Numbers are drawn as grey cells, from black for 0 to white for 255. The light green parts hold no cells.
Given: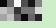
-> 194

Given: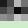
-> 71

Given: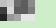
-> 62

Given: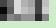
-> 9

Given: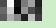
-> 106

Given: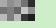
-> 115
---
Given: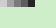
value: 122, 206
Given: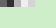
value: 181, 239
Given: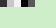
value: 243, 243
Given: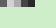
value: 171, 210
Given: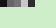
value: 116, 199
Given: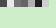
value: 101, 233
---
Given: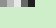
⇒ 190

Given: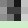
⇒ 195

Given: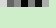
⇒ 172

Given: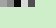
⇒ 163

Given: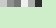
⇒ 202

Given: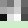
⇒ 225

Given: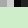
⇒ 169

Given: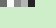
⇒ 181
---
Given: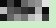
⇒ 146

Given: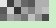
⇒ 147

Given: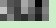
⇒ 61

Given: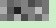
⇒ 173

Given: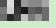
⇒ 68

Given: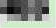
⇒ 143
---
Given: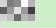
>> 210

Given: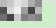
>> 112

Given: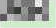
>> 90

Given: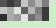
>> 47

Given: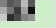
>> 200

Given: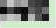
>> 165

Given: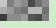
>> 61

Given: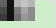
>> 59
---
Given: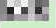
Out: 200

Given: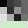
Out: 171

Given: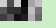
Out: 31

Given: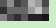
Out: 34

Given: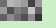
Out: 81

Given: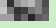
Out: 38

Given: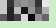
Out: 10

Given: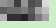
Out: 78
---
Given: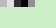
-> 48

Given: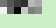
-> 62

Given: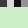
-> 19

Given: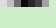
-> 109

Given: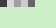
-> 160

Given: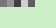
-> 63

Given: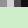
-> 76
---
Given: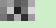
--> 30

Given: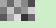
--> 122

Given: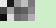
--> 84

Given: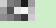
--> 231

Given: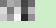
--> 217

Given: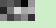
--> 219

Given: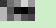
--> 13
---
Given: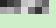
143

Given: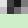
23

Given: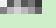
116

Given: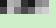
136

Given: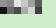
158

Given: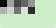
100

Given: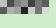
117

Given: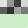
64
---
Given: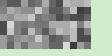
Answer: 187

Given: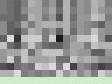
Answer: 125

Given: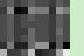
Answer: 76

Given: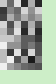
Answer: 40

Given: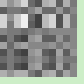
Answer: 121

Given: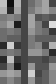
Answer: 69

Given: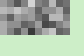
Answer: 114
